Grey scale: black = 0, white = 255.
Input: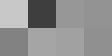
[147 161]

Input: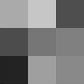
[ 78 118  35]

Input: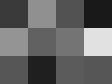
[ 25 116  31]

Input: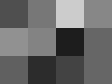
[135  29  44]

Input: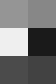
[135 239]

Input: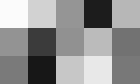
[183 187 199]
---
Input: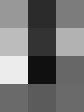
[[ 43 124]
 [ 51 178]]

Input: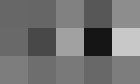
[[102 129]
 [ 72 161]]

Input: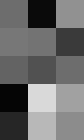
[[ 10 145]
 [115  58]]

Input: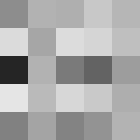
[[178 175]
 [166 220]]

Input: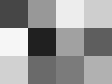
[[152 237]
 [ 32 161]]

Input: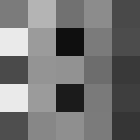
[[180 113]
 [155  15]]

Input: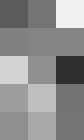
[[116 240]
 [133 133]]

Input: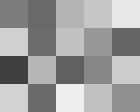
[[105 179]
 [108 194]]
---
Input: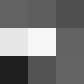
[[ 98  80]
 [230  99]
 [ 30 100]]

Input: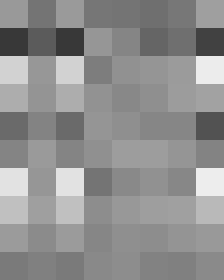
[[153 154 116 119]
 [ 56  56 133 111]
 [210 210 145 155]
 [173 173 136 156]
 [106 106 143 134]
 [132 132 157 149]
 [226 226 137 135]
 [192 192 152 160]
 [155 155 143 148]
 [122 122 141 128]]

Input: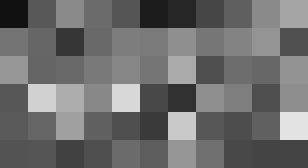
[[ 17 138  85  38  95 165]
 [115  54 125 143 131  80]
 [151 105 135 170 109 147]
 [ 87 173 216  49 126 142]
 [ 90 160  79 201  77 227]
 [ 83  65 107 150  72  67]]

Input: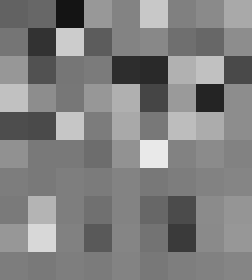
[[ 98  20 131 128 169]
 [117 204 131 111 141]
 [151 118  45 177  73]
 [193 119 176 154 141]
 [ 77 198 169 189 141]
 [145 121 146 130 130]
 [125 126 131 125 133]
 [122 126 131  75 149]
 [151 129 133  58 151]
 [125 126 131 126 133]]

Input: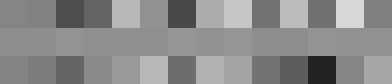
[[133  78 184  73 198 188 215]
 [141 147 144 149 149 142 145]
 [131 101 153 109 164  93 133]]

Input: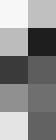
[[247]
 [188]
 [ 58]
 [144]
 [228]]

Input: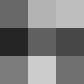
[[104 190]
 [ 37  71]
 [124 112]]

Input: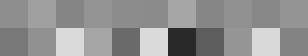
[[142 133 140 166 145 148]
 [120 218 106  41 149 131]]
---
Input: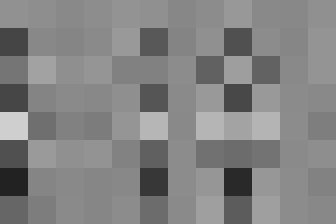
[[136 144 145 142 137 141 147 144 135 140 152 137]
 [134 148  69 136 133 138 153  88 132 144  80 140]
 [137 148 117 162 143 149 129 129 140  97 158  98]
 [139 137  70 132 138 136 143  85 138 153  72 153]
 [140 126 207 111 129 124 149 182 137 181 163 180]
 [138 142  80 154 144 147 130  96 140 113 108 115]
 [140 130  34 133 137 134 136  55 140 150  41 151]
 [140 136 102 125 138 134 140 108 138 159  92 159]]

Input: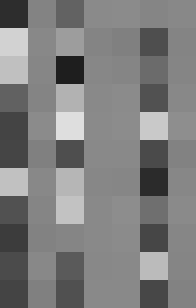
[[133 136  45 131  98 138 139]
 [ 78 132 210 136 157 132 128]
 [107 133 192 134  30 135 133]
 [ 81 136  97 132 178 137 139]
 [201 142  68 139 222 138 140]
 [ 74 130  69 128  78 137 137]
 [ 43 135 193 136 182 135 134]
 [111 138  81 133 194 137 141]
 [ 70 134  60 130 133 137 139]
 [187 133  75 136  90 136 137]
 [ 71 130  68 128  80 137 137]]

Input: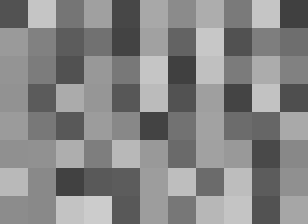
[[197  64  82 197 117 160  71 168 139 173 122]
 [126 110 154 129  92 113  67 161  99 199  81]
 [172 129 148 124  81 152 120 197  64 192 123]
 [194  78 146  91 171 150  87 187  82 159  68]
 [102 169 155 120  88 156 136  67 114 162 108]
 [ 73 136 144 145 174 126 184 153 106 161 153]
 [ 92 144 185 137  65  89  92 157 190 107 189]
 [ 82 166 140 137 195 204  88 157 119 183 196]]

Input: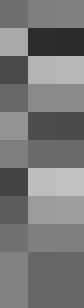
[[126 128 111]
 [ 44  42 169]
 [180 183  74]
 [138 138 104]
 [ 77  75 147]
 [107 106 127]
 [190 193  67]
 [156 157  92]
 [126 126 113]
 [102 103 129]
 [103 103 129]]

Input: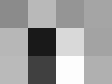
[[149 165 139 185]
 [217 163 183  25]
 [253 176 186  64]]

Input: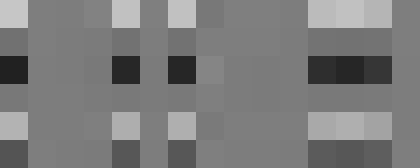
[[181 126 198 126 125 130 193 127 193 120 127 127 125 187 193]
 [115 126 113 126 124 123 114 125 114 126 126 126 124 115 114]
 [ 54 125  33 125 124 121  39 123  38 133 124 123 124  46  38]
 [122 125 120 125 125 123 121 123 121 127 124 123 124 121 121]
 [163 125 179 125 125 127 174 126 175 122 126 126 126 169 175]
 [ 94 126  84 126 124 123  87 125  87 127 125 125 124  91  87]]

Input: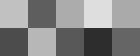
[[222 170 193  94 172]
 [ 45 101  76 183  88]]

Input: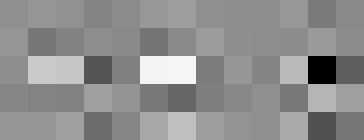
[[122 138 143 149 145 132 139 151 158 143 141 141 151]
 [154 139 149 119 130 141 137 117 137 156 142 141 140]
 [  0  94 142 201 198  85 128 244 246 124 150 132 185]
 [181 159 134 131 130 159 148 120 102 127 135 143 121]
 [ 81 118 149 149 159 108 133 168 191 157 147 143 169]]
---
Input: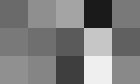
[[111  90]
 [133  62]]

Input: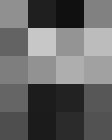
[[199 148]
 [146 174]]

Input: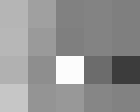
[[154 127]
 [142 252]]

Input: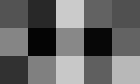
[[  4 136]
 [128 200]]

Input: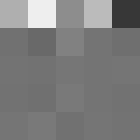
[[105 129]
 [114 118]]

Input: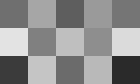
[[128 191]
 [197 107]]

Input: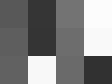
[[ 52 109]
 [248 106]]
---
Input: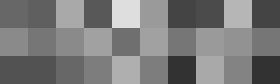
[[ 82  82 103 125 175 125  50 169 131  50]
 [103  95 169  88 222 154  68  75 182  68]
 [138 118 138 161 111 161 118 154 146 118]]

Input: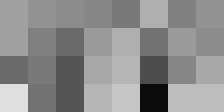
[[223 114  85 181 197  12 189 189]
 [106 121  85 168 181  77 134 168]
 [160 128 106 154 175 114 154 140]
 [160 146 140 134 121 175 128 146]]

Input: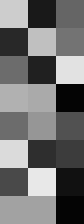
[[205  25 101]
 [108  32 226]
 [219  46  60]
 [108 150  81]
 [162 162   4]
 [177 170   4]
 [ 40 192 115]
 [ 73 232  17]]

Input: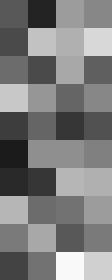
[[ 88  35 156 135]
 [ 41  54 182 176]
 [108  74 168  95]
 [ 61 101  54  81]
 [182 108 114 156]
 [ 67 114 249 208]
 [ 27 143 143 128]
 [200 150 101 135]
 [122 168  88 122]
 [ 74 194 176 216]]

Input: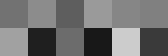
[[161  31 108  24 204  58]
 [114 140  94 154 134 128]]

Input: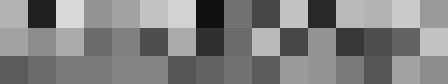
[[178  32 217 147 162 194 210  16 114  70 194  40 186 178 202 154]
 [ 91 107 121 121 133 133  85  99 114  91 154 147 121  85 162 140]
 [162 140 170 107 127  78 170  48 107 186  70 147  55  78  99 194]]
